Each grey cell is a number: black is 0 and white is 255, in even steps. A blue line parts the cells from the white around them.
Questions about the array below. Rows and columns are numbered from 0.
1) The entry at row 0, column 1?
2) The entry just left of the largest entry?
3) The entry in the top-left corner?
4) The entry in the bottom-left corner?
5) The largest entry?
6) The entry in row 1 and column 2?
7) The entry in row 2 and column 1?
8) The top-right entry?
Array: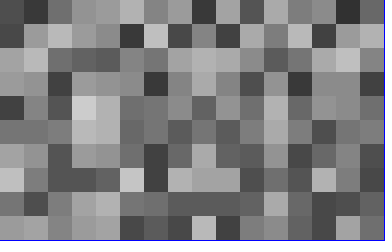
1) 57
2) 84
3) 78
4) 155
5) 204
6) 185
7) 185
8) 104

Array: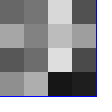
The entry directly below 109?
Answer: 174
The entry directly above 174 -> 109
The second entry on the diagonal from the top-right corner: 188
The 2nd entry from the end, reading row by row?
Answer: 22
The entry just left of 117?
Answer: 103

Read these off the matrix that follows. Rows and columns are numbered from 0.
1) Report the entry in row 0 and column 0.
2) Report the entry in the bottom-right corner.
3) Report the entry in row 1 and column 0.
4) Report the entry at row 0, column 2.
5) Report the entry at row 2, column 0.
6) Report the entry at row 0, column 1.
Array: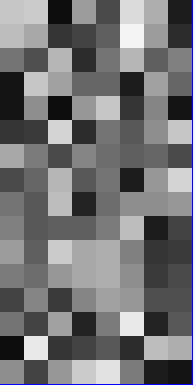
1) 198
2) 20
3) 190
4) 12
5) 115
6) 204

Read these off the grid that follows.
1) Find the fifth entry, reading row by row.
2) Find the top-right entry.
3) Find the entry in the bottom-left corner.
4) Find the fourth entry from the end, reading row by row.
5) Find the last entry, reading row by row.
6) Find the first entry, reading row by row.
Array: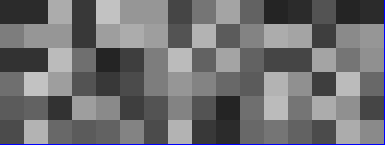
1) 194
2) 43
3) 75
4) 98
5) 138
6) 43

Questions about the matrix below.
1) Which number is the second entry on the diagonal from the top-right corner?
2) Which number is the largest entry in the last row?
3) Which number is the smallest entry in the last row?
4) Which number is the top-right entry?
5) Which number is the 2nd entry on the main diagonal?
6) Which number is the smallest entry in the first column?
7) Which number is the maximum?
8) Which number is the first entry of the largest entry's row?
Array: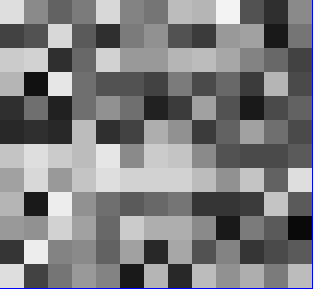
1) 25
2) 222
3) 25
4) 138
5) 82
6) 40
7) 243
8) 222

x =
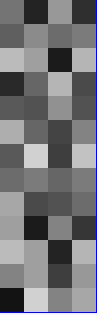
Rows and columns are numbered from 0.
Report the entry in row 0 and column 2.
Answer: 152
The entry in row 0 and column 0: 116
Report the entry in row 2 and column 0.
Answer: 187
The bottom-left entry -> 19
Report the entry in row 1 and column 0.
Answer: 95
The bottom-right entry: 167
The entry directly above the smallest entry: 131
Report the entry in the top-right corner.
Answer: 47
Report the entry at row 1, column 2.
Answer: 108
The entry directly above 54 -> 108
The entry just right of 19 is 209
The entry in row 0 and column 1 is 35
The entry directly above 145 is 181
